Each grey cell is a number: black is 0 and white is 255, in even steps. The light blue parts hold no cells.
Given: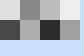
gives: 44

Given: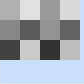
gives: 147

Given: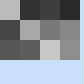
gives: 121

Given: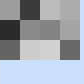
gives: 132

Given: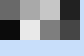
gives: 126

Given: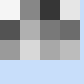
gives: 121

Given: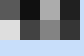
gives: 131

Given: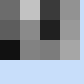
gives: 32

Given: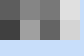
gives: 100

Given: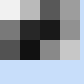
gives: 25
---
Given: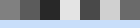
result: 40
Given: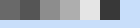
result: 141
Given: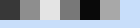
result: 228
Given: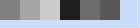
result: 204
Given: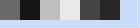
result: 190
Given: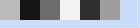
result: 108
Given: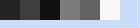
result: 16
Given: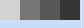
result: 88
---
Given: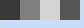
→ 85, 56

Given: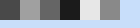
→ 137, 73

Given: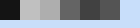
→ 84, 20

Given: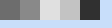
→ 48, 109

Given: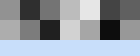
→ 96, 173

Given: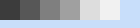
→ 241, 60

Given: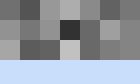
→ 119, 166

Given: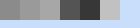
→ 193, 139

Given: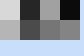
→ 11, 181

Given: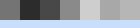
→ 182, 116
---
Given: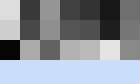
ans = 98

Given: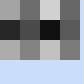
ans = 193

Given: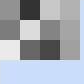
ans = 71

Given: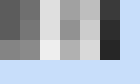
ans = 238

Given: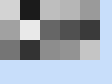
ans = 141

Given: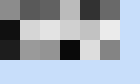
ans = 148

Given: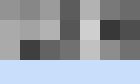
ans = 99

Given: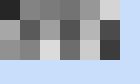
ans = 219

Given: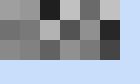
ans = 98
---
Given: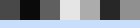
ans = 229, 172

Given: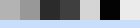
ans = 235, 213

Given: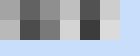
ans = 219, 212

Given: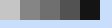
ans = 197, 133

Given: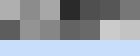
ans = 203, 195

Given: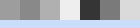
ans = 238, 218

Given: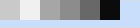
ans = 240, 201

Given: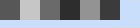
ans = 198, 147

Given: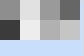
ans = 237, 225

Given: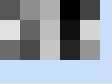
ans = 225, 212
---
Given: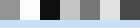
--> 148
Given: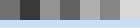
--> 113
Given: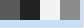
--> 89
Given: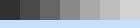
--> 49
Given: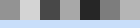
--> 147
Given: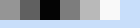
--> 149
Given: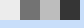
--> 236
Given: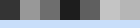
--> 52
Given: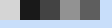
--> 213
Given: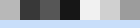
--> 184
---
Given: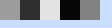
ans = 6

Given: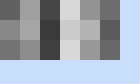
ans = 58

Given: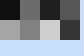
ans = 15

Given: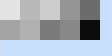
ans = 12

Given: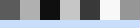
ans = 15

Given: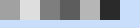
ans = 42
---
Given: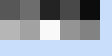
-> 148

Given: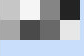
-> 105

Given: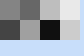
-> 16

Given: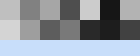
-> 29

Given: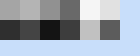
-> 193

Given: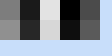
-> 14

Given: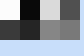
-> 134

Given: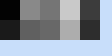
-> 173
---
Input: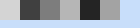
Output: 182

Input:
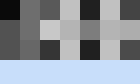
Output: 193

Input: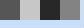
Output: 131

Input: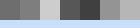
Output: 87

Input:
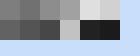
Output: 161

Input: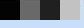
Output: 194
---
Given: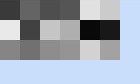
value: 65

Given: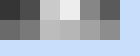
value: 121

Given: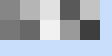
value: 104

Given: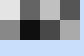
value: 15

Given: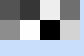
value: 254

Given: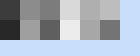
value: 159
